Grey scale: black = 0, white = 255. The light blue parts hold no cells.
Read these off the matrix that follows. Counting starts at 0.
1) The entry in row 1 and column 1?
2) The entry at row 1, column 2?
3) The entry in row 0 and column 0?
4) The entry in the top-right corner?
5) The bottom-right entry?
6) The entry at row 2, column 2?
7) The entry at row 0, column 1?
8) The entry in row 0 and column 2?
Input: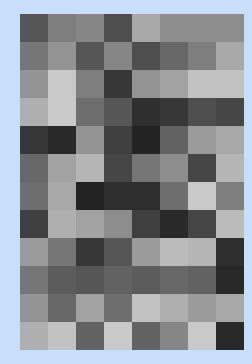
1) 147
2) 86
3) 86
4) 141
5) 41
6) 126
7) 126
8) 134

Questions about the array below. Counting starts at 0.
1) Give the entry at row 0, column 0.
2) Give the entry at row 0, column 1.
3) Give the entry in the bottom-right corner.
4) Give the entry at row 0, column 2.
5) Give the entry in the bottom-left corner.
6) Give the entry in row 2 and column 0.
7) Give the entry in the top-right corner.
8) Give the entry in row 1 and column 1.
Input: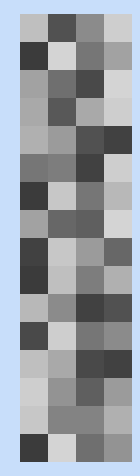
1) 191
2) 81
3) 147
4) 139
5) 59
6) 162
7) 206
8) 212

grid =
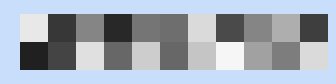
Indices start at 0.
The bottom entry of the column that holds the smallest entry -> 32
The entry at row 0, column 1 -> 55
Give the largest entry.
246
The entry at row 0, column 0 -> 232
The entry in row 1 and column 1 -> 68
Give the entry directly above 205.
117
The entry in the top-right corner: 62

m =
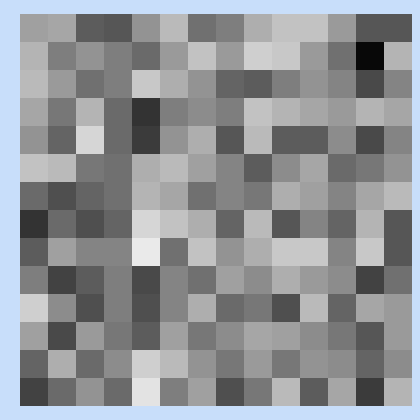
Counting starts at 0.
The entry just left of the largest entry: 132
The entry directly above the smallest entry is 86
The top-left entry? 160
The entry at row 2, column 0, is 186
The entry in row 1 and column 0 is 180
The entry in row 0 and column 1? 166
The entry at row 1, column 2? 147
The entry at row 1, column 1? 126
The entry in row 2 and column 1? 154
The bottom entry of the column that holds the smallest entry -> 59
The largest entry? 234
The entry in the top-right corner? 86
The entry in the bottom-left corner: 66
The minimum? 8
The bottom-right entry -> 180
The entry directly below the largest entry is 73
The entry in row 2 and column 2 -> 112
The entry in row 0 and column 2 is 92

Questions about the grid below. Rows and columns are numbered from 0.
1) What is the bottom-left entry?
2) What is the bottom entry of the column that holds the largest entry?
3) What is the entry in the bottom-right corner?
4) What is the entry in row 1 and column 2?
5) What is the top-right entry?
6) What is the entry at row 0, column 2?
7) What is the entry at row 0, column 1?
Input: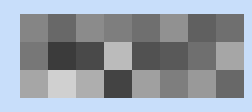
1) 166
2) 208
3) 104
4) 73
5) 111
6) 139
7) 104

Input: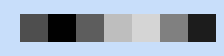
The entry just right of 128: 28
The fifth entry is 213
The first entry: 78

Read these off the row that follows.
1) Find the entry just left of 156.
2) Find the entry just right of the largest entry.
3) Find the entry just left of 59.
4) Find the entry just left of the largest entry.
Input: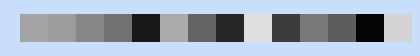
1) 163
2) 59
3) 223
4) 38

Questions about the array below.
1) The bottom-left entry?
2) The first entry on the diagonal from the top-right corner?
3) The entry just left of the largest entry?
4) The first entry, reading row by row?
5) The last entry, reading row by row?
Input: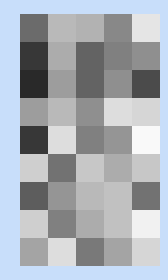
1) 164
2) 229
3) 149
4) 107
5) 214

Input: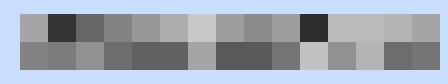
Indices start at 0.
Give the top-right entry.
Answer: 165
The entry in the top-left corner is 165
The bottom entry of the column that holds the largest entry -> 165
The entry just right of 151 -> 173
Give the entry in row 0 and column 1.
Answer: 52
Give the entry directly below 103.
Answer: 145
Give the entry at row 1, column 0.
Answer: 131
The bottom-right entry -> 117
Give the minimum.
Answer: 46
